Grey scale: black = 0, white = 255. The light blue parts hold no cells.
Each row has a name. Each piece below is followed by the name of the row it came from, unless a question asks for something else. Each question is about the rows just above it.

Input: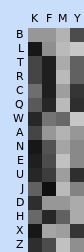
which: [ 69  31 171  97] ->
T
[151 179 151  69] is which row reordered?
A
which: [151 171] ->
D
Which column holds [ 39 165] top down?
F
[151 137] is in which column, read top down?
Y
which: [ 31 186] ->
R
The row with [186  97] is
R

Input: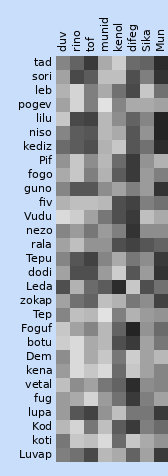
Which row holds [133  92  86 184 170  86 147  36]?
niso
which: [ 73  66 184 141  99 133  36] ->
lilu
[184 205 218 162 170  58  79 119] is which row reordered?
botu
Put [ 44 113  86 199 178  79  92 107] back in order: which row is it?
kediz
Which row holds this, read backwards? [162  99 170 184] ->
Luvap
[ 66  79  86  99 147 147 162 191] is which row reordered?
rala

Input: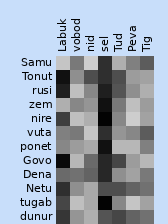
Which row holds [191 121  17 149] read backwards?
zem
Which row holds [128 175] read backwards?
Samu
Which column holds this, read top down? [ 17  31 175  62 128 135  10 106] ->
Labuk
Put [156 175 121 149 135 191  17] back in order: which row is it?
zem

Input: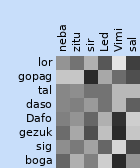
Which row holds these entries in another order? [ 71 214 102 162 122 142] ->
sig
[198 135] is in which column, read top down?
neba
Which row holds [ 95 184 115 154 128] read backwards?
daso
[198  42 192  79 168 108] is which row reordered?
gezuk
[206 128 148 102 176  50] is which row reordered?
Dafo
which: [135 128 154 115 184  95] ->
daso
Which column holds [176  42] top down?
sir

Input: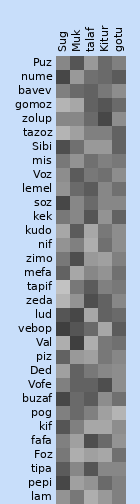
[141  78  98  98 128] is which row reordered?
Vofe
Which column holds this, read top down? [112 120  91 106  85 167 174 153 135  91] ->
talaf
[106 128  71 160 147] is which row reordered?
pepi
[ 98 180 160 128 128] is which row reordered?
tazoz
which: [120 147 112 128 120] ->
mis

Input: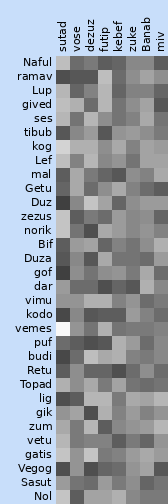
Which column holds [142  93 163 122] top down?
vose
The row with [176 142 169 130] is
kog
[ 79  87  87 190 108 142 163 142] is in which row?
ramav
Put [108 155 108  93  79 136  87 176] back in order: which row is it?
puf
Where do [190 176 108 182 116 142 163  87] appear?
gived
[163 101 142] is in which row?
Duz

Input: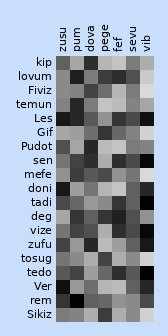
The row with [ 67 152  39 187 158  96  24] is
zufu
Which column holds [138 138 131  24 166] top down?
zusu
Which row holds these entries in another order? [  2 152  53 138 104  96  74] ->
tadi
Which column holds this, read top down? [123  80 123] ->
sevu
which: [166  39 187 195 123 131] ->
Pudot
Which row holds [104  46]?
tedo
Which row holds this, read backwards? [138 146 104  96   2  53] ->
rem

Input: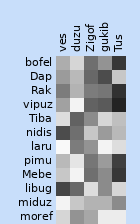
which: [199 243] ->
Mebe
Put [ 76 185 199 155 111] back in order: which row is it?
nidis
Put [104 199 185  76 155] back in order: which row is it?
Dap

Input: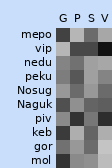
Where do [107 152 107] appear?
Nosug
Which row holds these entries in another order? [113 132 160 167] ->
nedu
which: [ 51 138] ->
mol
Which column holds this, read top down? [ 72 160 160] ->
S
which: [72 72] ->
vip
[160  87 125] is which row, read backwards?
peku
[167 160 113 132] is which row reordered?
nedu

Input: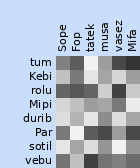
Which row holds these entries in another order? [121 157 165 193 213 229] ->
Kebi
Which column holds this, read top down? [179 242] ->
Fop
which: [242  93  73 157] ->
Par
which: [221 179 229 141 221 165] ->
durib

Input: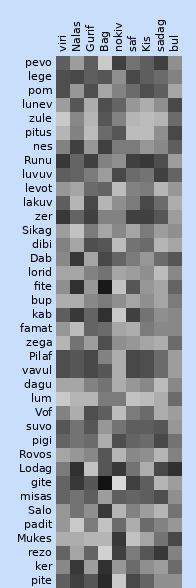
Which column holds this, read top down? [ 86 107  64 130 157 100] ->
Bag
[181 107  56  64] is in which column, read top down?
nokiv
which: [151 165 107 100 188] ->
levot
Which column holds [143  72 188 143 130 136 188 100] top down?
nokiv

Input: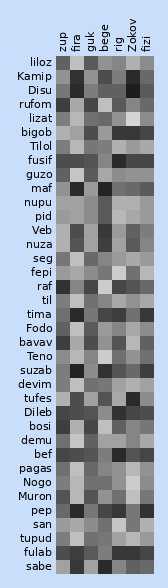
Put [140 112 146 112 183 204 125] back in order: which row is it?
Nogo
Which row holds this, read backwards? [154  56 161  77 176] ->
Veb

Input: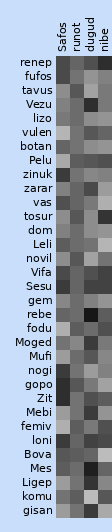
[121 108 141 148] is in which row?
lizo
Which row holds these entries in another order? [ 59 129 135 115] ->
zinuk
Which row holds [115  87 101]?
vulen

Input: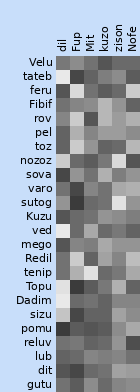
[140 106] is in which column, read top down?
zison
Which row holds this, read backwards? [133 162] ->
Redil
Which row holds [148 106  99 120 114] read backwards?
reluv
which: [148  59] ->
sutog
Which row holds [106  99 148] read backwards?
toz
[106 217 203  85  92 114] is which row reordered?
feru
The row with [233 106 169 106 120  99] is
ved

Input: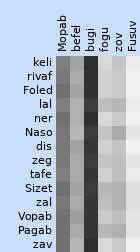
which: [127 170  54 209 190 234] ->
tafe
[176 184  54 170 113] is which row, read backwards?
Pagab

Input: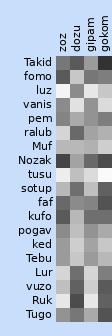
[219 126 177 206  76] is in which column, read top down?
gokom
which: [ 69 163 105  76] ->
Nozak
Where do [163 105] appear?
Nozak
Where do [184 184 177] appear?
Muf

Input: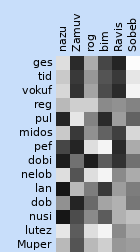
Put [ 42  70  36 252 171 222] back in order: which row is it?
ges
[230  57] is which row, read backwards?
tid
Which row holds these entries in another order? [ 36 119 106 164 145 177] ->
dob
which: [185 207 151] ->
Muper

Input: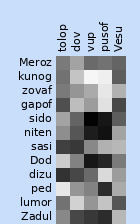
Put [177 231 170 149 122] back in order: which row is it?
zovaf
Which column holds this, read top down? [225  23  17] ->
pusof
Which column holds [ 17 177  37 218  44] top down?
pusof

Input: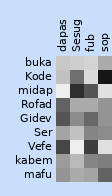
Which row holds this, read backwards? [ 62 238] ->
Vefe
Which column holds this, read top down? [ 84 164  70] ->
dapas
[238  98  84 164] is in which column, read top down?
dapas
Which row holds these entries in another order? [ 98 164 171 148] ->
mafu
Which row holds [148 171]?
mafu

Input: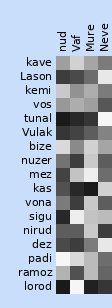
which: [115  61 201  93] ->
nuzer
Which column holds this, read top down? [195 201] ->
Mure
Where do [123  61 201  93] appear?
vona
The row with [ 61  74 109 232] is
Lason
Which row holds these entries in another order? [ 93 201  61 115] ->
nuzer
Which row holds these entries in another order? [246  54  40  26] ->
tunal
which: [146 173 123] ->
kemi

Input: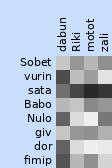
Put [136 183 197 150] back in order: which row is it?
Babo
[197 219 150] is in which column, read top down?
Riki
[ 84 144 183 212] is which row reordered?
fimip
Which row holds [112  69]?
sata
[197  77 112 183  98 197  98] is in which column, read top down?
dabun
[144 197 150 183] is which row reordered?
Sobet
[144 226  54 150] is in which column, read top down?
zali

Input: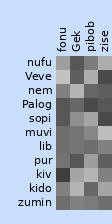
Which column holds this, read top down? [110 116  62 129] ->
fonu
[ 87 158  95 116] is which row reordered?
pur
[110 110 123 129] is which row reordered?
zumin
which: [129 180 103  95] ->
nem
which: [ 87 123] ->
nufu
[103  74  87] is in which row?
Palog

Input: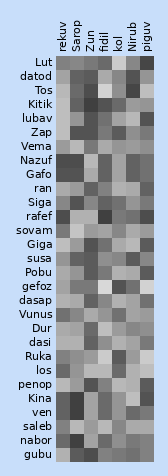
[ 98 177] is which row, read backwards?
dasi
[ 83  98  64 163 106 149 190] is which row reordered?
Kina
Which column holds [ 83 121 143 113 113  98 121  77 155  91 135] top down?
piguv
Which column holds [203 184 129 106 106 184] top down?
fidil
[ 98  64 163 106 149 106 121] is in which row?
ven
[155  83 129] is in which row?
penop
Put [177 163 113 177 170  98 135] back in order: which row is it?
dasap

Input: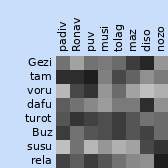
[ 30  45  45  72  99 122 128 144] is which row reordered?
tam
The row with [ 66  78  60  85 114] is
turot
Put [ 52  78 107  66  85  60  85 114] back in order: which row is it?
turot
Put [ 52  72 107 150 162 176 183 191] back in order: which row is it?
voru
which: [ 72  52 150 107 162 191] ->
voru
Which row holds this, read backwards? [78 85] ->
Buz

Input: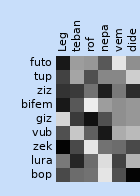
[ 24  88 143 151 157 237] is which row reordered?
bifem
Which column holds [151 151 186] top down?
dide
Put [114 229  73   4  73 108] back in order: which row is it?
zek

